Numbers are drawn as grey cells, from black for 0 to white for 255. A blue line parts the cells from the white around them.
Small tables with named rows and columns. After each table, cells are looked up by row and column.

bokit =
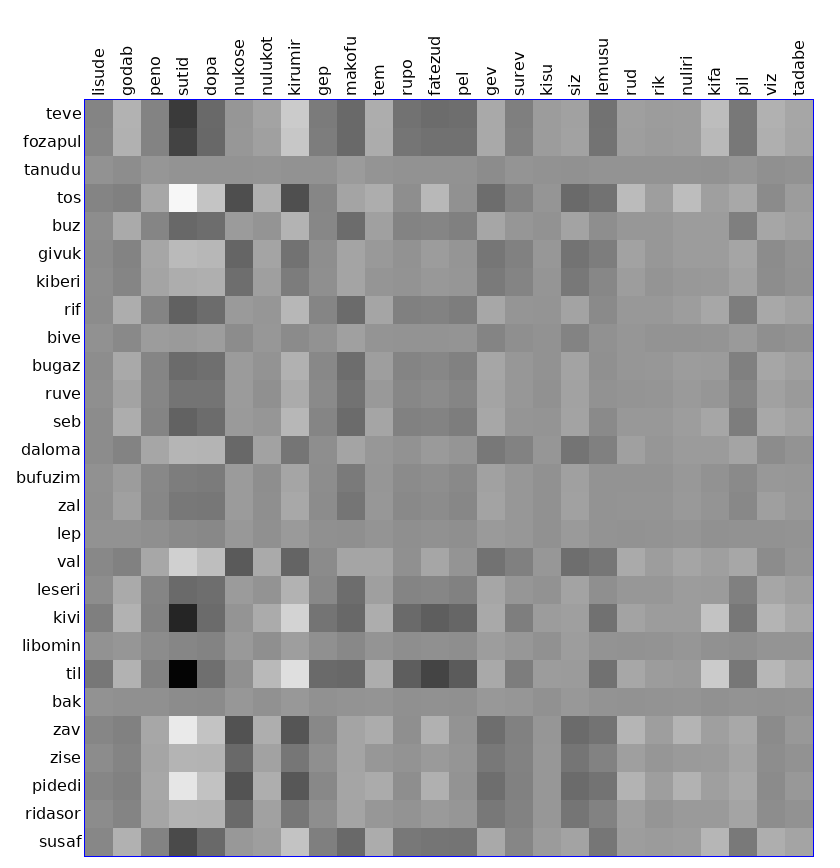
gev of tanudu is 140
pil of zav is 168
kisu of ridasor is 151
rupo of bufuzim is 139
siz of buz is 163
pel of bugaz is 129
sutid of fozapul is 67
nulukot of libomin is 143
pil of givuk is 165
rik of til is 156
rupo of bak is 144
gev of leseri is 166
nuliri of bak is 148
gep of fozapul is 125
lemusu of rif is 138
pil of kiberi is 162
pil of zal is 136
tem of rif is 165
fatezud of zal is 140

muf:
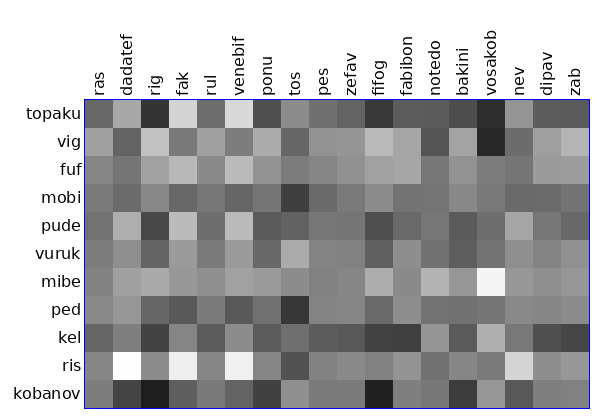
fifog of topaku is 56
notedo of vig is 84
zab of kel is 70
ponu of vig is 171
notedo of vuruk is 113
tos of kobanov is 143
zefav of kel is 88
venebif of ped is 89
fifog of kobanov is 33
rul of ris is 134
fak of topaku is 211
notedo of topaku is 91
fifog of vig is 186
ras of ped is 137
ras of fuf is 133
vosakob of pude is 110
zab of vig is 180

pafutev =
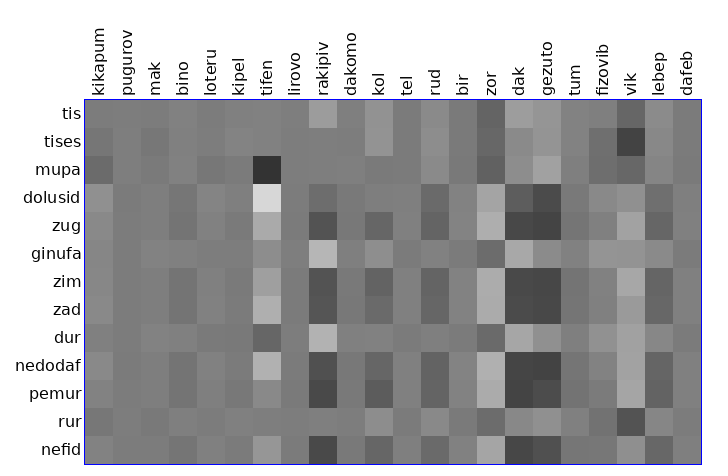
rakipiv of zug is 83
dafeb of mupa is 122
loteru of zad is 129
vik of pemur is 165
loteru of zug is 129
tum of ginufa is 129
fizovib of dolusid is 137
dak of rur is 136
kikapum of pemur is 130
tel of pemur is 128
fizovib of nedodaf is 130
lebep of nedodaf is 101

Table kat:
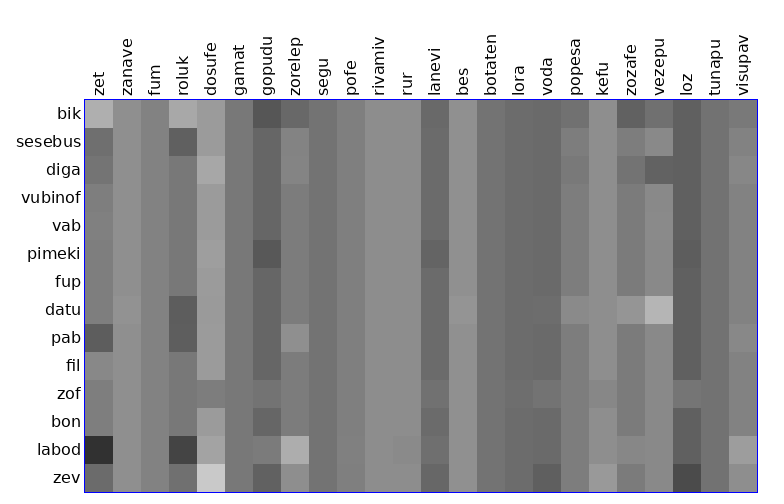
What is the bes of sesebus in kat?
144
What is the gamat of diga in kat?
120
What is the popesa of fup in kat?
125
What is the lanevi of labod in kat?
111
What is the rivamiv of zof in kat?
141
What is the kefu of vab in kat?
142
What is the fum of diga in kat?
130
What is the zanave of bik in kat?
143
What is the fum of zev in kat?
130
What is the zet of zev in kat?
107
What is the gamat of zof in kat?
120
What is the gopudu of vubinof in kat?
102
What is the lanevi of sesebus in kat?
107
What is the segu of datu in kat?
115
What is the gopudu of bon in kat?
102
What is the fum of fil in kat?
130
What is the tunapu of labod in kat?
114
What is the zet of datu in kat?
126
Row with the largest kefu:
zev

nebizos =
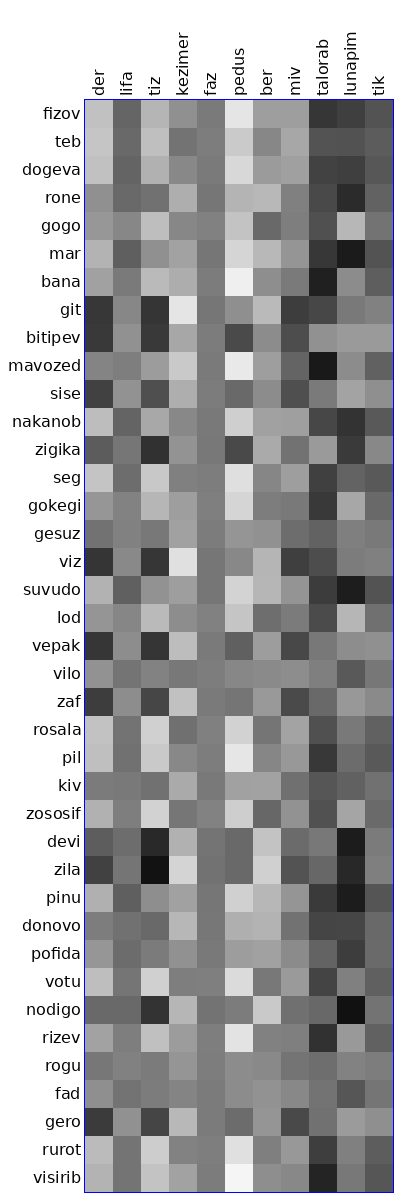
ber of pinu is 183
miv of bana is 122
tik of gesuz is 121
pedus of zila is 105
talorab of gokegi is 57
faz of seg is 125
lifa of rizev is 126
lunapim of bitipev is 154
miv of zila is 83
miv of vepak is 72
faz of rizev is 126
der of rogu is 119
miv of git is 61
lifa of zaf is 141
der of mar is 179
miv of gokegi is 121
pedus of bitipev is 74
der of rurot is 187
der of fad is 143
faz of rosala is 128

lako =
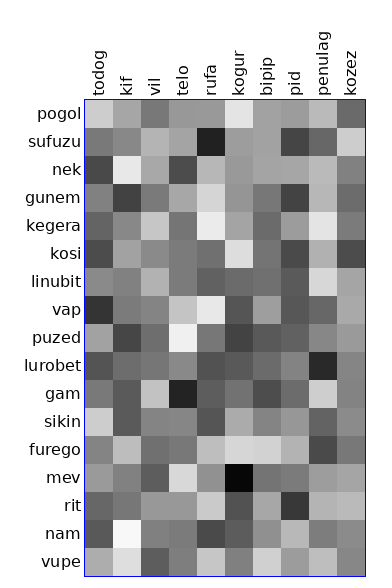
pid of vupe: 156
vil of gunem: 122
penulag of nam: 125
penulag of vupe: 190
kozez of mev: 165
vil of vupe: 93
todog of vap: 52
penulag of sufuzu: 103
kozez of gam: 131
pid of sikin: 151

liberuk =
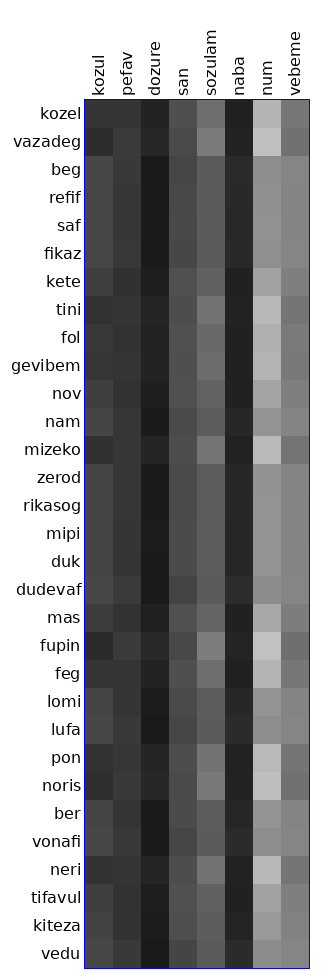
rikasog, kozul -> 69
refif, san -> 72
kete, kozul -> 63
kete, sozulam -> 97
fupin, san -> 72
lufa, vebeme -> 133
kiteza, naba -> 36
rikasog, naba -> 39
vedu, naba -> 43
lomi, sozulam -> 92
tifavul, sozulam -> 97
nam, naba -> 39

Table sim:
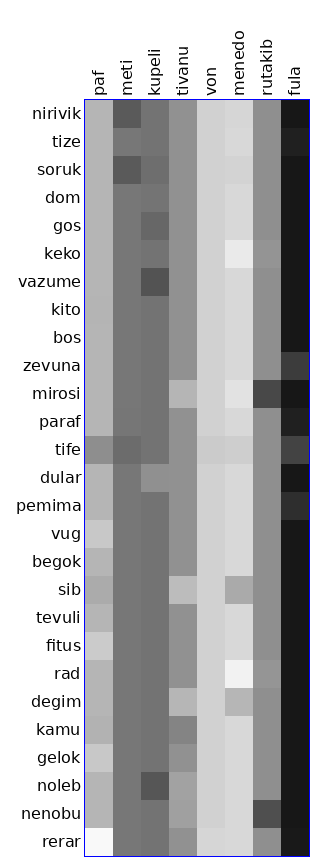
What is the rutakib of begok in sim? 143
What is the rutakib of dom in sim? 143
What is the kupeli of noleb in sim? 86
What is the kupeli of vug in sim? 115
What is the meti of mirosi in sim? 119
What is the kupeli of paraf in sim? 115
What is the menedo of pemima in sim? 216
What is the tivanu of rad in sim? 145
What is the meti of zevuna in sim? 119

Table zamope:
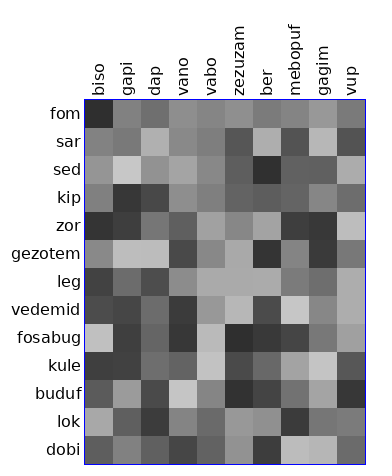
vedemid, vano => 59
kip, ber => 93
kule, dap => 110
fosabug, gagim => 120
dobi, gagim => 182
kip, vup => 109
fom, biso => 47
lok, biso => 168
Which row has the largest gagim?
kule

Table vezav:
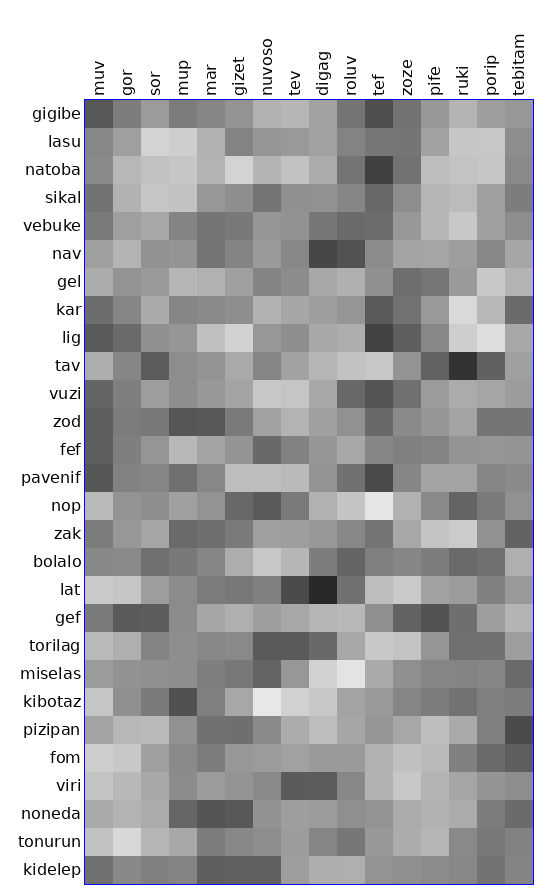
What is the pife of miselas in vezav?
133
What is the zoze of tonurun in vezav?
172
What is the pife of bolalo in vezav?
125
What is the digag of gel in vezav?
168
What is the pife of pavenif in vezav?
164
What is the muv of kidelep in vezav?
112
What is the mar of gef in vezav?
165
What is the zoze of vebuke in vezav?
152
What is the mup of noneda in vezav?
102
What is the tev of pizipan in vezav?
172
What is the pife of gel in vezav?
118

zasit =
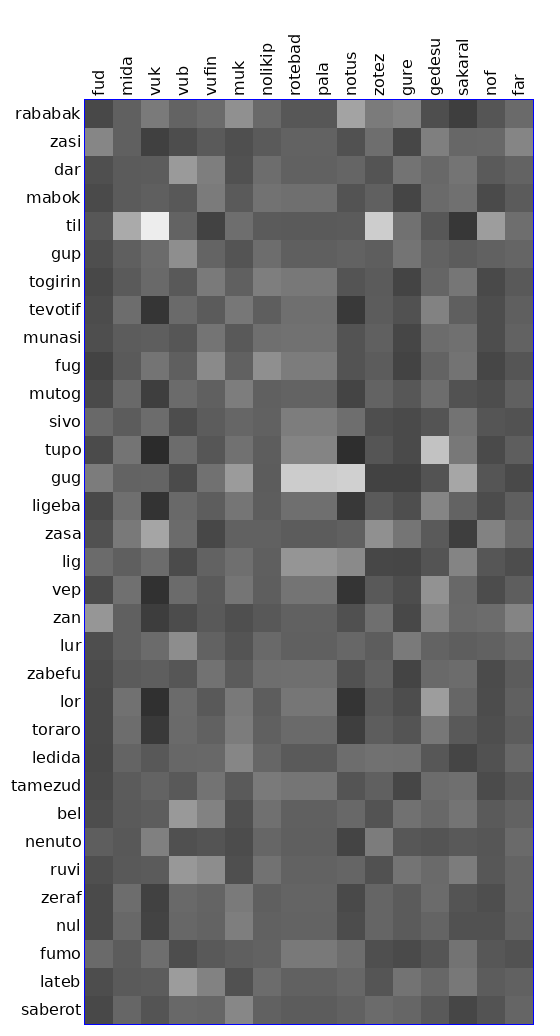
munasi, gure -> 70
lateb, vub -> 156
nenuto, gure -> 87
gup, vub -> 142
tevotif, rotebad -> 111
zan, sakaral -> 105
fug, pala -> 124
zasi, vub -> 77
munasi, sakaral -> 112
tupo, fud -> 75
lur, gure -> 122
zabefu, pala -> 111
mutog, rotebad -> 99
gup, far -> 101
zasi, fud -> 134
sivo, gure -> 74
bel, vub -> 153
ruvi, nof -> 87
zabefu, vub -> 86

